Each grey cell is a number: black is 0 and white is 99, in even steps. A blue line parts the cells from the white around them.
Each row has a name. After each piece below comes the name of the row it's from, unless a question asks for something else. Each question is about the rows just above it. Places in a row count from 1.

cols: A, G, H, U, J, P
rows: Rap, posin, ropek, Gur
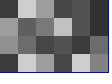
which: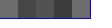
ropek
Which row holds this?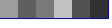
posin
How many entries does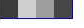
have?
4
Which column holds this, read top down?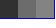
P
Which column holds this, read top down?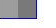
H
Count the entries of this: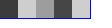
5

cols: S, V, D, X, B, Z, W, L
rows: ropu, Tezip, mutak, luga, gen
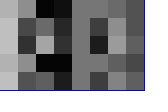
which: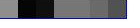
ropu
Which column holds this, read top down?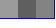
W
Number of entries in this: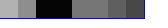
8

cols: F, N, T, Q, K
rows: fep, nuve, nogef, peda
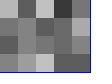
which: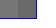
nogef
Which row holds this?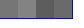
nuve
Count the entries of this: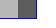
2
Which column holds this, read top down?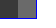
Q
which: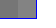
nuve
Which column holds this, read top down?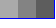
K
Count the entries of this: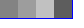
4

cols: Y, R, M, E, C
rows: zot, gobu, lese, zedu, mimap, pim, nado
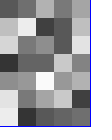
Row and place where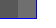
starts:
zot, 1
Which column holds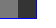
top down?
R
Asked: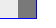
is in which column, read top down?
R

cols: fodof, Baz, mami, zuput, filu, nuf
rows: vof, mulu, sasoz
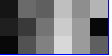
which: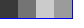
mulu
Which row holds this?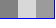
sasoz
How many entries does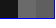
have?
3
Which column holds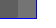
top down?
mami
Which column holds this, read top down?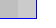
zuput

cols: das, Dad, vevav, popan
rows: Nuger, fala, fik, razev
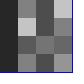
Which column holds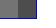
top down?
vevav
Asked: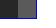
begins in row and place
fik, 1

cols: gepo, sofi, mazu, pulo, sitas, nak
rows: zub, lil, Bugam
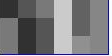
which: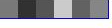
lil
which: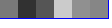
Bugam
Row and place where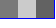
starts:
zub, 3

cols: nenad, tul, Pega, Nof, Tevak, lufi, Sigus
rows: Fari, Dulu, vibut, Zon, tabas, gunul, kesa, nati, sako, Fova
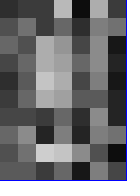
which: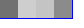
sako
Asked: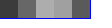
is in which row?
gunul
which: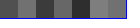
Dulu

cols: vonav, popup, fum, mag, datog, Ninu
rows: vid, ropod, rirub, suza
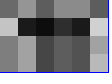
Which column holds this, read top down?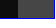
fum
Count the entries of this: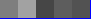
5
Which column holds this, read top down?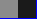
datog

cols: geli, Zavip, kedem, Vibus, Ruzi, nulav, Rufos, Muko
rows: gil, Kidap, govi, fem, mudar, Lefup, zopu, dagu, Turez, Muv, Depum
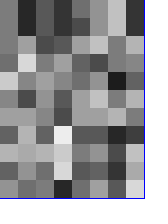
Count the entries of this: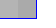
2
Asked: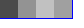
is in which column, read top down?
nulav
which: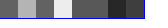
dagu
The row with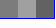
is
fem
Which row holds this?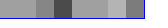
zopu
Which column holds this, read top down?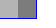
Muko

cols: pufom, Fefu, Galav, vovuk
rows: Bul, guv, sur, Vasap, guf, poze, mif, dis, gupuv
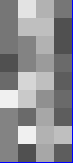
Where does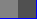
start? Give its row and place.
gupuv, 1
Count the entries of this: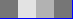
4
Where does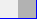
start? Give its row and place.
dis, 2
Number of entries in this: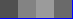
4

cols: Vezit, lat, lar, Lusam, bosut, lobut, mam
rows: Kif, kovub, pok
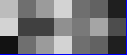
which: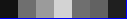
pok
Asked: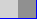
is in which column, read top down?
Lusam
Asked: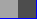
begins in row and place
kovub, 6
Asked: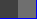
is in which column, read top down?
lat
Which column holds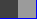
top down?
lar

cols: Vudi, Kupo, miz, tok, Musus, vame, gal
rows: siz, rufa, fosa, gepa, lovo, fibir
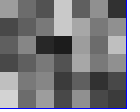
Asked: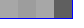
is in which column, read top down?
Musus
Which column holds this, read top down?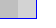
Vudi
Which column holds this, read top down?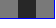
miz
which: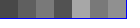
gepa
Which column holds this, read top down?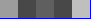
Vudi
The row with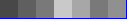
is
rufa
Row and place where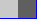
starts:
siz, 4

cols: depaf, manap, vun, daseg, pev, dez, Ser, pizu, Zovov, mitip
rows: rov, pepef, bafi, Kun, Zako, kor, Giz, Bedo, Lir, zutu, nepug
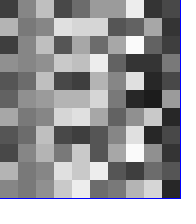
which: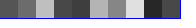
Zako
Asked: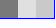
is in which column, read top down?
daseg
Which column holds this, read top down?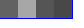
depaf
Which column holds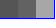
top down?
depaf
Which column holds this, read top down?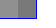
manap

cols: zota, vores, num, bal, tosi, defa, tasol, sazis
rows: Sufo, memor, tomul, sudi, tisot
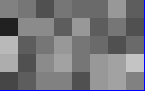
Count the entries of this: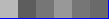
6
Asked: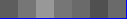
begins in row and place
tomul, 2
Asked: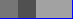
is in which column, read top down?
tasol
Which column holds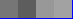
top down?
bal
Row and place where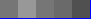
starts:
tomul, 3
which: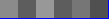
memor
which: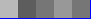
tomul

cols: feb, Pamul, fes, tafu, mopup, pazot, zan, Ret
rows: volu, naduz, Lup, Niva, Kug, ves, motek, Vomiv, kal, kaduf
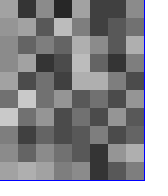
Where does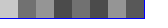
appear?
motek
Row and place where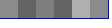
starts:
Lup, 1
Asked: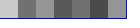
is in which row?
ves
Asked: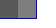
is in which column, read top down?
fes
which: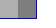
Kug

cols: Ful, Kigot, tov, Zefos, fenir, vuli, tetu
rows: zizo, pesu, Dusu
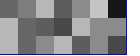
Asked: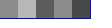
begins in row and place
Dusu, 3
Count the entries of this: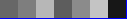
7
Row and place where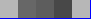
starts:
pesu, 1
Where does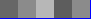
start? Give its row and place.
Dusu, 2

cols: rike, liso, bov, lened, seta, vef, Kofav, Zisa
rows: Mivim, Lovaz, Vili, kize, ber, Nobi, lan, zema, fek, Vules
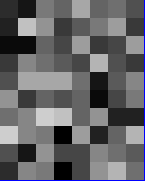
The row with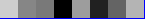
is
zema
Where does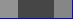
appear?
fek
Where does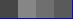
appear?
fek
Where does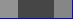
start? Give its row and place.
fek, 3
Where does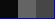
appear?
Vili
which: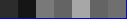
Mivim

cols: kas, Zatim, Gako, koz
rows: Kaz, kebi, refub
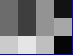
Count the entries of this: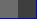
2
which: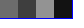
Kaz
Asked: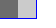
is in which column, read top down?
kas
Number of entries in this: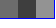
3

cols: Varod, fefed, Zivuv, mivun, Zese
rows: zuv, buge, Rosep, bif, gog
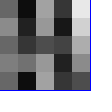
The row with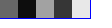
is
zuv
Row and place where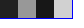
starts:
buge, 2
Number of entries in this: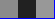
3

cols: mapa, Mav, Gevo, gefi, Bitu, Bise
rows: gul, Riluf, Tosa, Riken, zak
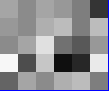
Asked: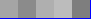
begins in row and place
zak, 2
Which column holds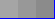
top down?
mapa
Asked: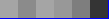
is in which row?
gul

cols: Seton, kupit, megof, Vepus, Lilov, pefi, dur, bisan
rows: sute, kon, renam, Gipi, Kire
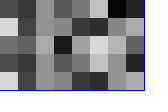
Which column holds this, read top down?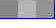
dur
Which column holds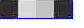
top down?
pefi
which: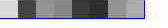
Kire
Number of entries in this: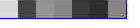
7
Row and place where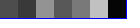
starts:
sute, 1
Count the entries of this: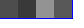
4

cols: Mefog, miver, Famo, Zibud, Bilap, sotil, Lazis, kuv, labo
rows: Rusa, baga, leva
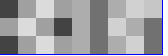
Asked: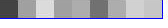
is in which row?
Rusa
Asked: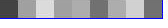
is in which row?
leva
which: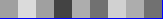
baga

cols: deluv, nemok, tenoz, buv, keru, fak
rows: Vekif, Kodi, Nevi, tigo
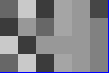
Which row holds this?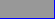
Nevi
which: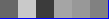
tigo
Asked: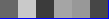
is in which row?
Vekif
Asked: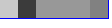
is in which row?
Nevi
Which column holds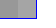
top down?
buv

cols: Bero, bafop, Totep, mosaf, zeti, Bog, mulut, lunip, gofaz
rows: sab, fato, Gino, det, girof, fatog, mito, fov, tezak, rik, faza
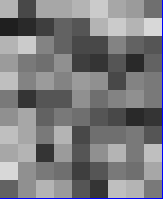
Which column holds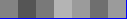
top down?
mosaf
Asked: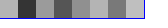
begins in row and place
tezak, 2
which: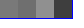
det
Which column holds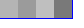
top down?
Bero

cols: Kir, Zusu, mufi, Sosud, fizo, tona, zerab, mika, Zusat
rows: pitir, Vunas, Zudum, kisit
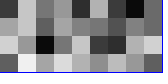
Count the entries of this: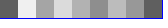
9
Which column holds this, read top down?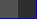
zerab
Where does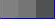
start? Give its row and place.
Vunas, 5
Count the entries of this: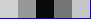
5
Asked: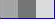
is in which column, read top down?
Sosud
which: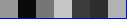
Zudum
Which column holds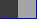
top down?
Kir

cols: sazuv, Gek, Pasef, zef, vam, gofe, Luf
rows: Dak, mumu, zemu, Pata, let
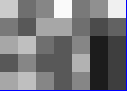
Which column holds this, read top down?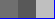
Gek
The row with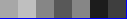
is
let
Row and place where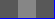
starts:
Pata, 1
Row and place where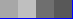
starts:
zemu, 1

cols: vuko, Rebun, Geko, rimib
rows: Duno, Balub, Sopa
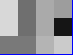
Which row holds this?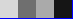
Balub
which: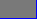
Sopa
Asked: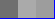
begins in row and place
Duno, 2

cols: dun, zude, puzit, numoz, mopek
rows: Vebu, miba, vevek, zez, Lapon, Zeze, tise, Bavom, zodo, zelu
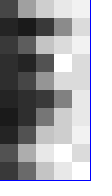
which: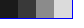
miba
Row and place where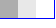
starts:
zodo, 2
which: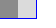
miba
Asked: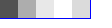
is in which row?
zodo
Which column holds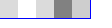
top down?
numoz
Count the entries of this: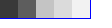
5
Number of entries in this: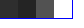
4

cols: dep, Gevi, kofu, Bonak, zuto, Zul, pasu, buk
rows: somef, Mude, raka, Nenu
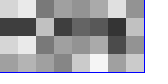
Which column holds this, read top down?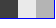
Gevi
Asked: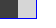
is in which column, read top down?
dep
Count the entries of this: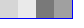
4
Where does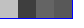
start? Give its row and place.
Mude, 3
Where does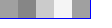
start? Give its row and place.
Nenu, 3
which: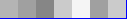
Nenu

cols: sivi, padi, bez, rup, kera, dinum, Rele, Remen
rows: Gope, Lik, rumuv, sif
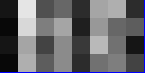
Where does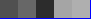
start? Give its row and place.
Gope, 3
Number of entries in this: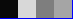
4
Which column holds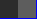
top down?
Remen
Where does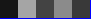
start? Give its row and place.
rumuv, 1

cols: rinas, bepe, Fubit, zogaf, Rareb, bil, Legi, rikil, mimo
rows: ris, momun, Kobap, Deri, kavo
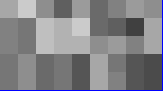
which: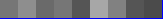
kavo
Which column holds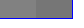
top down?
rinas
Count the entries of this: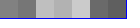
7
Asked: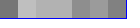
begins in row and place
Kobap, 2
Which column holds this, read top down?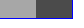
mimo
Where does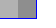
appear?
Kobap

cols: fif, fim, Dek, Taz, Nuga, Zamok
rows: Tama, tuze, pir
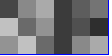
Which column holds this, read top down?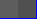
Nuga
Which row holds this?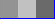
pir
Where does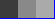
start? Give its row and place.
pir, 4
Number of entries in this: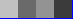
4
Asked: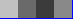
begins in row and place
pir, 2

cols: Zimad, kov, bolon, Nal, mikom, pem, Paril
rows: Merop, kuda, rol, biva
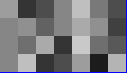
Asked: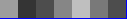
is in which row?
Merop
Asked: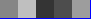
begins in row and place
biva, 1
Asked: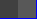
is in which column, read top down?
Paril
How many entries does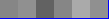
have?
6
